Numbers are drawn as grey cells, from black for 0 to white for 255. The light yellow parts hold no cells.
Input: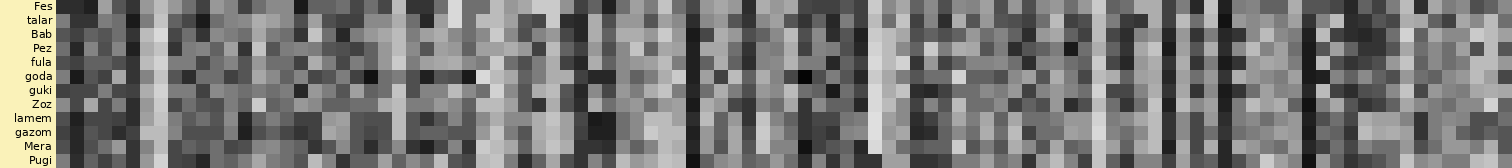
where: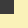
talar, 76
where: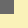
lamem, 63
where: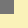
lamem, 56
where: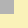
fula, 52
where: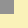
Fes, 36
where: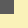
lamem, 9

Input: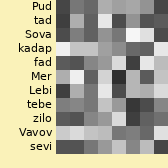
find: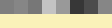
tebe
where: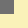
zilo, 7
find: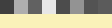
tad
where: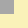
Pud, 5

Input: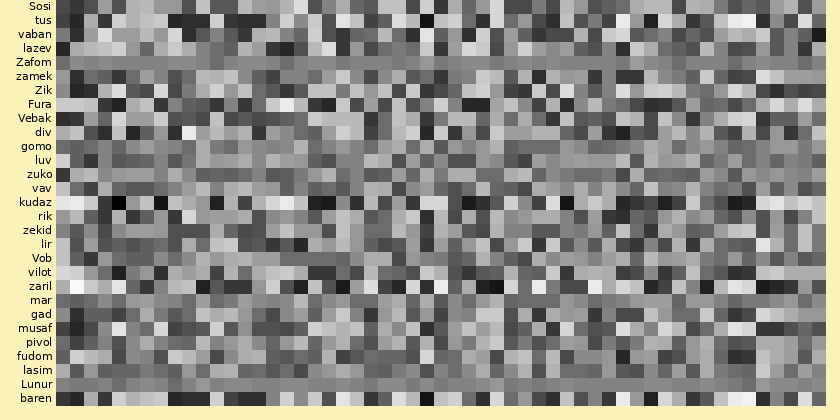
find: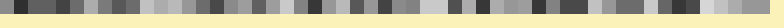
gad
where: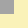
Fura, 31
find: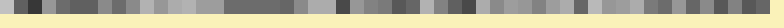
Vob
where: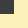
vilot, 40
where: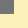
luv, 9
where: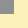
musaf, 13

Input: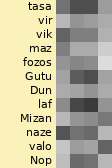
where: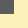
Gutu, 1
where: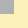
vik, 3
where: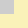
maz, 3
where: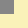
fozos, 1

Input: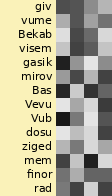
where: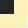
Bas, 0
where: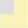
Bekab, 0
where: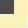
giv, 0
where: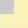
Bas, 1
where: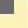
Bekab, 2
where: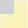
rad, 2
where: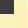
Vevu, 3

